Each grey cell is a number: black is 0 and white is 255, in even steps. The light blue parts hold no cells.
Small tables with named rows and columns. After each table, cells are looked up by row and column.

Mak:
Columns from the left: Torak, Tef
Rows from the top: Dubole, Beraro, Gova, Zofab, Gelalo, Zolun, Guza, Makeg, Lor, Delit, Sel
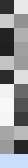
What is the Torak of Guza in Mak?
242
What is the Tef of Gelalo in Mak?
155
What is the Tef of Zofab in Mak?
159
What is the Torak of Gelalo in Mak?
195
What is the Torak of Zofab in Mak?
32
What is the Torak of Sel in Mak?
154
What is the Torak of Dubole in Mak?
45
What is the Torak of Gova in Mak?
34
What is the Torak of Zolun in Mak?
42
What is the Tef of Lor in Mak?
58
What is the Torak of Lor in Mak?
245
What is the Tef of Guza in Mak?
104
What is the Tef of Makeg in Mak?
81
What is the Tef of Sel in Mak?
37
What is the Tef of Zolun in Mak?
222
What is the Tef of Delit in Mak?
186
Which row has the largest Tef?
Dubole

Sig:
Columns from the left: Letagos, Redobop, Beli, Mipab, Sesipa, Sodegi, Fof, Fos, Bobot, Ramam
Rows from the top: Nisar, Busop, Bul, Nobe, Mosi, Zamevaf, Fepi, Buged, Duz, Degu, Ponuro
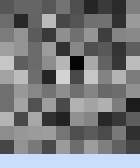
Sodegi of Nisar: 79
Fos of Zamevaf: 131
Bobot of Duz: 56
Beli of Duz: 168
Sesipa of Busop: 71
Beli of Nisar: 101
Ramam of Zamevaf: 124
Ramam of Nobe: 94
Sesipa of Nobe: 49
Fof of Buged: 163
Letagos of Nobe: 159
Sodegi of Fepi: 111
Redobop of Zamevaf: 188

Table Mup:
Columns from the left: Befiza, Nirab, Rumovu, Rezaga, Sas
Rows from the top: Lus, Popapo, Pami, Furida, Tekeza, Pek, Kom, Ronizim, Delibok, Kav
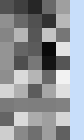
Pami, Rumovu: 86
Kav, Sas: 96
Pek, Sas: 242
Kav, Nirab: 137
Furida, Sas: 227
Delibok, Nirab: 218
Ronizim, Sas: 129
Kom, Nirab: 176
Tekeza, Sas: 85
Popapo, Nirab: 105
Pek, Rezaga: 103
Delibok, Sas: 214
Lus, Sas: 159
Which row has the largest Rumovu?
Pek

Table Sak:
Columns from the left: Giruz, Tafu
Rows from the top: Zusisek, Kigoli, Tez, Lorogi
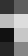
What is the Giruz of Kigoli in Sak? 189
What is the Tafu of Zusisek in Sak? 94
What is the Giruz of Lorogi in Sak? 38
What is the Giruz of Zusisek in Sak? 49
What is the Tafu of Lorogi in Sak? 135
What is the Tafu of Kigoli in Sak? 221
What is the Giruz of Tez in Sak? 17
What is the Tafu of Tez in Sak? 199
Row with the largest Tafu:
Kigoli

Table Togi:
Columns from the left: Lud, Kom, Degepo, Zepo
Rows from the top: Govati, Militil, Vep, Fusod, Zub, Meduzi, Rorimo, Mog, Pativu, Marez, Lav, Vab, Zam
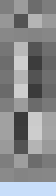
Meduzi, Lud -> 117
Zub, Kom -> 207
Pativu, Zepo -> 163
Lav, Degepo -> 180
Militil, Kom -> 83
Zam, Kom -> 132
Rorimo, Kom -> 206
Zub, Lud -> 109
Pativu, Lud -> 161
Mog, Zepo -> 121

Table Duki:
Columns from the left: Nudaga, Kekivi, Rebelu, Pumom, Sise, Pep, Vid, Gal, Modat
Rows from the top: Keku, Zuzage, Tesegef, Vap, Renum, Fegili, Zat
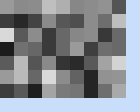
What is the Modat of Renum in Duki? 211
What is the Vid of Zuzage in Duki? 140
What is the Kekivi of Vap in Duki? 113
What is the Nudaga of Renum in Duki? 91
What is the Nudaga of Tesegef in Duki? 217
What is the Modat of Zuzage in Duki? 190
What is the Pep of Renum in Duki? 42
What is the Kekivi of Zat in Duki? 89
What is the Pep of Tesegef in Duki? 135
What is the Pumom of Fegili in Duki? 217
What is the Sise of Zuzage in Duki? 87
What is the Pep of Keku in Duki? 135
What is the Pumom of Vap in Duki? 58
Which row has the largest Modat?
Renum

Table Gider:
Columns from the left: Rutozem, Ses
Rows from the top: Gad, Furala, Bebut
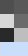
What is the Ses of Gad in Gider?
88
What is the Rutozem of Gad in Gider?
79
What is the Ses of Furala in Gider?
107
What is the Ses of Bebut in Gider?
190
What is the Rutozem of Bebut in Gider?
41
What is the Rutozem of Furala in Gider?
215
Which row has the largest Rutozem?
Furala

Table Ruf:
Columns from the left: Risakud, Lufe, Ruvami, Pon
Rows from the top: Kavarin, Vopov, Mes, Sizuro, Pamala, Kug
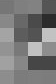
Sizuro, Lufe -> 121
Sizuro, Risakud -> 147
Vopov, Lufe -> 104
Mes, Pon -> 194
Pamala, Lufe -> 135
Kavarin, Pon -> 85
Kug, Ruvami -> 126
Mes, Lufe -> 93
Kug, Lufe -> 124
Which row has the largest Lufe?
Pamala

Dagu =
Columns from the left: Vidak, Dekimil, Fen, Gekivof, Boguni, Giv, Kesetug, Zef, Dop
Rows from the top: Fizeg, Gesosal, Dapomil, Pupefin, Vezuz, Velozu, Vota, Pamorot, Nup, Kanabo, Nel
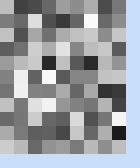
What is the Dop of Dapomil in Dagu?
198
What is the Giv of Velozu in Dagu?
133
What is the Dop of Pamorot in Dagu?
67
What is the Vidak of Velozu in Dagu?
130
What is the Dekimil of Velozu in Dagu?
238
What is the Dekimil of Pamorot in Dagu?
120

